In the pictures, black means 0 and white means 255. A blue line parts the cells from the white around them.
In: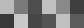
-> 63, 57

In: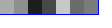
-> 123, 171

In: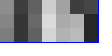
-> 70, 125

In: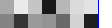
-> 227, 132

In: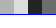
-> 109, 179

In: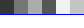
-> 196, 54

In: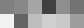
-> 115, 241
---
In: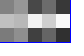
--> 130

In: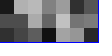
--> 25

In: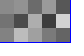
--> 138

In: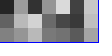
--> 37

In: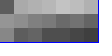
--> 93

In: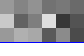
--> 153
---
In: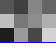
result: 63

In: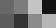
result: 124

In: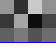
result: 47

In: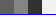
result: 132

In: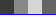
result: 136

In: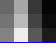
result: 167

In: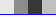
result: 140

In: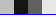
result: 21

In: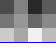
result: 129

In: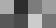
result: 45
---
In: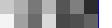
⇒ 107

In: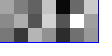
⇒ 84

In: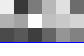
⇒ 253

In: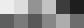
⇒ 88

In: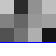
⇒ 152

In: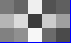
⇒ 59

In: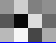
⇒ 222

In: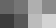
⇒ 188

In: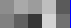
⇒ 54
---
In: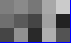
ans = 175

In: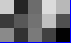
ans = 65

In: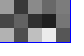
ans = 235

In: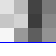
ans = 94

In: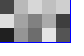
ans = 228

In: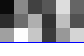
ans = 152
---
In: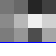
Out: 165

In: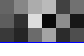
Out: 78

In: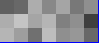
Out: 104

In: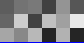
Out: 37

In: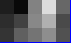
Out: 81

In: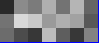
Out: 131
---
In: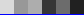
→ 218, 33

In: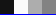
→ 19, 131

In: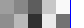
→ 158, 114

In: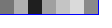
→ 118, 138

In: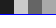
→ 30, 169

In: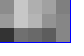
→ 140, 134

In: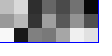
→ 190, 225

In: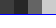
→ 61, 204

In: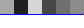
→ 168, 140

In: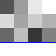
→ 84, 129
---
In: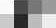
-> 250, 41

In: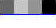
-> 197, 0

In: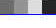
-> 220, 37

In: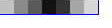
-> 214, 18

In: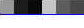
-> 197, 9

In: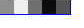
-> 239, 13

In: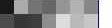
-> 220, 26

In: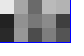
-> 232, 34

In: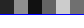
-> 204, 17
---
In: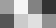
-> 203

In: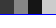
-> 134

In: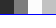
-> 125

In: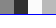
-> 48

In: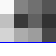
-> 172

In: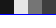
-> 231

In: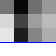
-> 29
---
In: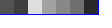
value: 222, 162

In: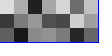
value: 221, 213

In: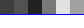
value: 226, 162

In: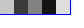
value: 222, 200

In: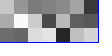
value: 250, 228

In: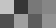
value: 196, 160

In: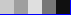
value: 223, 202

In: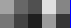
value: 224, 163
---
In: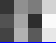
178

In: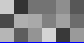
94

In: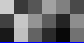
191

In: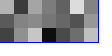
144

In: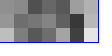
126

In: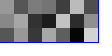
152

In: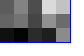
3

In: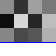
73
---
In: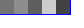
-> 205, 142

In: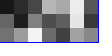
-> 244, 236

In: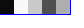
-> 248, 202

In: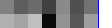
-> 191, 177

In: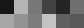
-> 195, 181

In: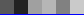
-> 202, 182

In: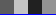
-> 196, 147

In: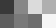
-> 245, 219

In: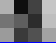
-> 198, 190

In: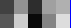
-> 221, 205
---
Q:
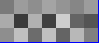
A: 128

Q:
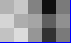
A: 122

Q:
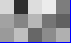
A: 176

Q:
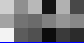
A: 43

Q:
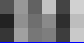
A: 201

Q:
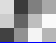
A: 182

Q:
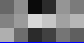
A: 95

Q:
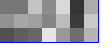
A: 180

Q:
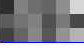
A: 179

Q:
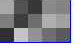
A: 90
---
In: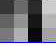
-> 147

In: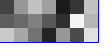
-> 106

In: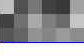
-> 113

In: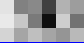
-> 199

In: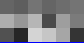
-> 151

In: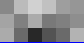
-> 128
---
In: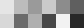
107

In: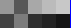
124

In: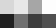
112

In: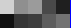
54

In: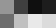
192

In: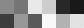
152
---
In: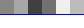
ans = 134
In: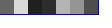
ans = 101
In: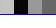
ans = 196
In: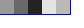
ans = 153
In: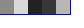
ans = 138
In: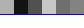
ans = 177
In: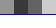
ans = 148
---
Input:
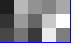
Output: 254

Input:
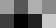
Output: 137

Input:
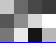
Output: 255

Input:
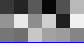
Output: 241

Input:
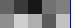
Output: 127

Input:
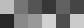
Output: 69

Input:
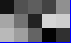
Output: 206

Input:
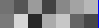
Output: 183
